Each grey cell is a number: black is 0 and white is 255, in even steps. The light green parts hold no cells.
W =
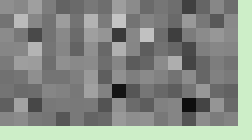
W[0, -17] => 143
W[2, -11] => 159
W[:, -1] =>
[109, 137, 139, 133, 115, 122, 98, 105, 131]
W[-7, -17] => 139
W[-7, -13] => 137
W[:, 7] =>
[110, 123, 149, 104, 110, 94, 130, 83, 105]
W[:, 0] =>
[143, 115, 139, 134, 122, 113, 116, 95, 134]
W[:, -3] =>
[101, 120, 139, 127, 102, 102, 152, 68, 140]
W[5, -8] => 126
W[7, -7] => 93
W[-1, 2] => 120
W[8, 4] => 86
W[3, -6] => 114
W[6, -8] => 86
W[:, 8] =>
[158, 196, 58, 176, 134, 145, 20, 144, 153]
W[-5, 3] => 110
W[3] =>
[134, 135, 180, 117, 134, 99, 144, 104, 176, 134, 93, 114, 102, 73, 127, 135, 133]
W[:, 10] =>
[106, 132, 193, 93, 101, 138, 118, 93, 145]
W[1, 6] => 179
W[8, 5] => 121
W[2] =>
[139, 120, 73, 115, 137, 107, 159, 149, 58, 135, 193, 109, 62, 124, 139, 151, 139]
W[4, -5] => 174
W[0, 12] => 110
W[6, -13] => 130
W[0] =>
[143, 136, 159, 125, 99, 106, 120, 110, 158, 139, 106, 118, 110, 64, 101, 135, 109]
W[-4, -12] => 127
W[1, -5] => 105
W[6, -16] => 107
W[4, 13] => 68
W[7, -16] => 162

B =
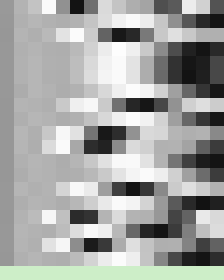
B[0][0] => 153
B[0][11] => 79
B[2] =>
[151, 180, 175, 185, 227, 251, 203, 99, 24, 40, 121, 200, 224, 200, 176, 176]
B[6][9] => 252
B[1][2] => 182
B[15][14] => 233
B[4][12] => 50
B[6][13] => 102
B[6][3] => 178
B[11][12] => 117
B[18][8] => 251
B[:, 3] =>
[250, 177, 185, 175, 176, 175, 178, 175, 179, 199, 219, 178, 178, 179, 178, 246, 175, 226, 176]
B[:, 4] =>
[145, 174, 227, 174, 175, 174, 173, 201, 173, 247, 250, 173, 174, 213, 173, 192, 188, 246, 174]
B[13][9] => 20
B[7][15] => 204
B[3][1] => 176
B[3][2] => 180
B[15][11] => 151
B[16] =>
[152, 181, 178, 175, 188, 221, 248, 239, 184, 103, 36, 20, 59, 127, 191, 220]
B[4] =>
[152, 177, 182, 176, 175, 189, 217, 242, 250, 227, 173, 108, 50, 22, 29, 71]
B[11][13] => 63
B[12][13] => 160
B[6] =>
[152, 172, 182, 178, 173, 177, 194, 216, 239, 252, 243, 209, 160, 102, 52, 23]
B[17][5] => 141
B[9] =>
[151, 182, 175, 199, 247, 225, 116, 24, 45, 146, 217, 214, 181, 175, 178, 137]
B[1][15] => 20
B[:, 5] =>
[19, 178, 251, 185, 189, 189, 177, 239, 176, 225, 168, 181, 175, 248, 183, 43, 221, 141, 187]
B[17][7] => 57
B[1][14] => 40
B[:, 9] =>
[174, 250, 40, 239, 227, 226, 252, 38, 252, 146, 218, 249, 244, 20, 243, 179, 103, 223, 238]
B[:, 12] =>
[90, 144, 224, 77, 50, 49, 160, 146, 159, 181, 178, 117, 208, 203, 90, 68, 59, 176, 72]
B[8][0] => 151

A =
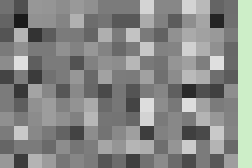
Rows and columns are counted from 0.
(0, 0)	113
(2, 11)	98
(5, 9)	123
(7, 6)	170
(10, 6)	125
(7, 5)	147
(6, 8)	118
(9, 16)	133
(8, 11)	122
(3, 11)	130
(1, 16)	111
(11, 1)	59
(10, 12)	149
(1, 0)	100
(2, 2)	51
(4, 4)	123
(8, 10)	211
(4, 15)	223
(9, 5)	67
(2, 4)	123
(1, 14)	165
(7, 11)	141
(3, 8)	105
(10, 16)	105
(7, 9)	68
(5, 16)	91
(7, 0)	123
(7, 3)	157
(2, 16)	123
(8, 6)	183
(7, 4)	129
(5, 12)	140
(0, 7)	123
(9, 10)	61
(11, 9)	63

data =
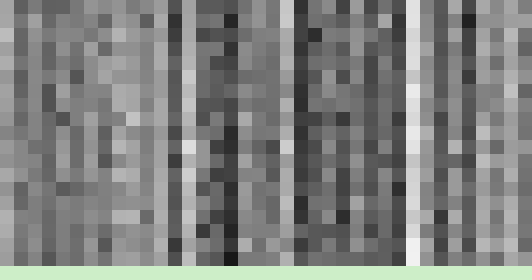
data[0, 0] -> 164
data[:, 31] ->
[88, 85, 90, 81, 88, 91, 87, 103, 71, 83, 87, 95, 79, 90, 102, 56, 82, 67, 85]
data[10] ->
[153, 135, 112, 108, 151, 108, 146, 104, 181, 163, 126, 162, 100, 221, 149, 64, 47, 126, 99, 74, 204, 57, 75, 137, 82, 119, 71, 128, 75, 226, 151, 87, 178, 93, 153, 105, 156, 150]
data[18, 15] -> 86
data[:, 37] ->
[126, 159, 116, 99, 130, 145, 101, 129, 118, 115, 150, 118, 114, 108, 120, 115, 119, 104, 149]
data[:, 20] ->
[198, 201, 170, 165, 175, 154, 136, 175, 149, 173, 204, 155, 172, 170, 187, 169, 158, 134, 176]
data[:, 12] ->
[82, 50, 61, 78, 98, 86, 89, 90, 101, 73, 100, 61, 99, 86, 83, 91, 94, 56, 79]
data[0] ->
[164, 95, 122, 96, 97, 120, 148, 138, 147, 123, 136, 155, 82, 162, 90, 90, 81, 113, 144, 119, 198, 50, 116, 138, 66, 155, 72, 112, 79, 225, 126, 88, 168, 72, 168, 137, 165, 126]
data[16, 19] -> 127
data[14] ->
[161, 103, 126, 113, 132, 123, 132, 127, 142, 144, 140, 170, 83, 177, 134, 103, 57, 150, 116, 103, 187, 45, 113, 115, 76, 162, 104, 119, 75, 217, 132, 102, 130, 89, 167, 144, 172, 120]
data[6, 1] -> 99
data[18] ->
[157, 106, 131, 86, 120, 109, 140, 115, 156, 159, 140, 161, 79, 188, 102, 86, 24, 122, 122, 127, 176, 87, 113, 109, 103, 103, 91, 95, 65, 241, 146, 85, 128, 108, 145, 109, 167, 149]
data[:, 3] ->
[96, 104, 122, 99, 100, 121, 82, 82, 104, 106, 108, 99, 102, 117, 113, 104, 105, 101, 86]
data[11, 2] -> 132
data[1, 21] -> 65
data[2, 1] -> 102
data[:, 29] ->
[225, 226, 213, 219, 221, 196, 234, 222, 216, 232, 226, 196, 209, 212, 217, 199, 215, 240, 241]
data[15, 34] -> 170
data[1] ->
[166, 118, 160, 104, 129, 122, 132, 103, 154, 144, 94, 169, 50, 165, 110, 116, 38, 128, 147, 117, 201, 65, 112, 106, 92, 129, 92, 165, 54, 226, 137, 85, 130, 33, 145, 144, 158, 159]
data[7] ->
[158, 114, 136, 82, 141, 127, 130, 118, 172, 165, 129, 167, 90, 196, 86, 84, 71, 121, 110, 112, 175, 46, 116, 111, 120, 113, 87, 111, 90, 222, 136, 103, 143, 86, 129, 139, 170, 129]
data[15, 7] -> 132
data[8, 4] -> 82
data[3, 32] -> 124
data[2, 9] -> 154
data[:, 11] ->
[155, 169, 152, 170, 171, 155, 155, 167, 167, 152, 162, 162, 169, 173, 170, 174, 161, 176, 161]
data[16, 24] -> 81

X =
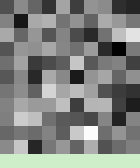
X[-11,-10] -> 80
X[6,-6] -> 166
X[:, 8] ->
[47, 152, 191, 2, 130, 101, 60, 65, 34, 148, 108]
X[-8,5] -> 112
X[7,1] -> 168
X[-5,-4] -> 161
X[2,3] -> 85
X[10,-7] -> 119
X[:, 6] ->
[147, 99, 41, 155, 88, 148, 161, 181, 72, 252, 174]
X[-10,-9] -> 22
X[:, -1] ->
[37, 119, 227, 122, 64, 144, 50, 29, 132, 114, 127]
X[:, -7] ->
[51, 177, 85, 167, 76, 169, 212, 155, 112, 131, 119]
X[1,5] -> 146
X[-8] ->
[84, 150, 144, 167, 134, 112, 155, 42, 2, 122]
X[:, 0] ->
[80, 130, 169, 84, 111, 87, 117, 130, 127, 103, 138]
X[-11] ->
[80, 138, 101, 51, 164, 62, 147, 139, 47, 37]
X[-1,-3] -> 82
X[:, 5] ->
[62, 146, 75, 112, 198, 26, 188, 61, 85, 201, 99]
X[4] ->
[111, 163, 58, 76, 93, 198, 88, 122, 130, 64]
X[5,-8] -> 40
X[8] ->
[127, 204, 191, 112, 90, 85, 72, 133, 34, 132]
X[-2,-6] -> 93
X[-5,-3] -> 81

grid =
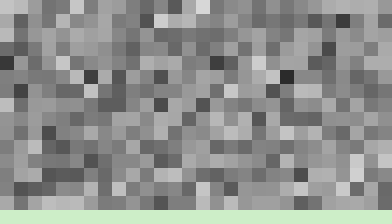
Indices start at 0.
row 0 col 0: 195
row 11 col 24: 145
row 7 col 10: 159
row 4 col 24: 151
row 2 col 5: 171
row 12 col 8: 139
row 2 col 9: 117
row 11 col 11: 91
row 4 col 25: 129
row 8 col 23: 144
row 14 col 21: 95
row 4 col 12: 170
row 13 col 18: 146
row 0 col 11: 133
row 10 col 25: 122
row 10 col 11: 112
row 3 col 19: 110
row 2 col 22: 161
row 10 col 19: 129
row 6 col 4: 103
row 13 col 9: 124
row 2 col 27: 158
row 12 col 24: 148
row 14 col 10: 120
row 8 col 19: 169
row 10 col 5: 121
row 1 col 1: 97
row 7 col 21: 146
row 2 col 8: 135
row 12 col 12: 189
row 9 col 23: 125
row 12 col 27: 137
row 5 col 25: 102
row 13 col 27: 105
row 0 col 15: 120
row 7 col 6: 121
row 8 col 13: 101
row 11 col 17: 149

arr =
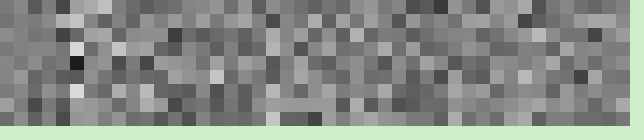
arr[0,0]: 121
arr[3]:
[122, 130, 132, 132, 118, 216, 109, 144, 195, 154, 162, 101, 88, 135, 122, 94, 128, 92, 105, 179, 142, 84, 135, 160, 112, 117, 134, 170, 112, 155, 100, 107, 125, 146, 134, 102, 105, 128, 126, 100, 164, 132, 137, 124, 124]
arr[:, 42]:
[102, 166, 69, 137, 109, 165, 140, 104, 108]
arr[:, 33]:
[121, 157, 134, 146, 112, 101, 144, 136, 111]
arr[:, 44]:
[129, 137, 155, 124, 140, 115, 129, 169, 119]
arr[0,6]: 170
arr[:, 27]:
[121, 131, 124, 170, 86, 111, 168, 131, 148]
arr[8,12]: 114
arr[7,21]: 152
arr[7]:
[158, 125, 74, 121, 88, 157, 151, 141, 106, 133, 172, 153, 73, 110, 116, 87, 117, 92, 141, 157, 153, 152, 153, 154, 87, 172, 90, 131, 81, 90, 107, 105, 145, 136, 124, 134, 142, 153, 163, 139, 151, 131, 104, 132, 169]
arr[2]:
[139, 130, 117, 122, 67, 104, 161, 167, 103, 139, 142, 143, 61, 108, 91, 106, 117, 97, 123, 170, 133, 157, 102, 142, 96, 177, 102, 124, 122, 93, 111, 126, 132, 134, 99, 114, 136, 152, 186, 140, 116, 117, 69, 134, 155]
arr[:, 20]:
[123, 134, 133, 142, 126, 132, 134, 153, 99]
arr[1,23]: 97
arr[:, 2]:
[89, 123, 117, 132, 140, 102, 107, 74, 98]
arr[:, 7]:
[191, 98, 167, 144, 148, 117, 105, 141, 127]
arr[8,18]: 121
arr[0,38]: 82
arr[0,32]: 147
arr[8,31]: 97
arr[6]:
[123, 134, 107, 143, 123, 217, 122, 105, 173, 135, 186, 103, 98, 91, 136, 81, 122, 93, 124, 182, 134, 104, 142, 164, 124, 136, 131, 168, 106, 94, 103, 123, 166, 144, 155, 104, 128, 139, 135, 99, 152, 124, 140, 128, 129]
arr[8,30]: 122
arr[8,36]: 156
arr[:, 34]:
[82, 161, 99, 134, 101, 92, 155, 124, 130]
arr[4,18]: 144
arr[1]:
[115, 128, 123, 137, 176, 194, 132, 98, 130, 100, 147, 127, 152, 129, 157, 122, 150, 164, 130, 75, 134, 118, 173, 97, 160, 118, 158, 131, 85, 150, 120, 133, 114, 157, 161, 134, 153, 69, 95, 110, 125, 153, 166, 164, 137]
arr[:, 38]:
[82, 95, 186, 126, 140, 144, 135, 163, 97]
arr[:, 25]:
[141, 118, 177, 117, 142, 143, 136, 172, 154]
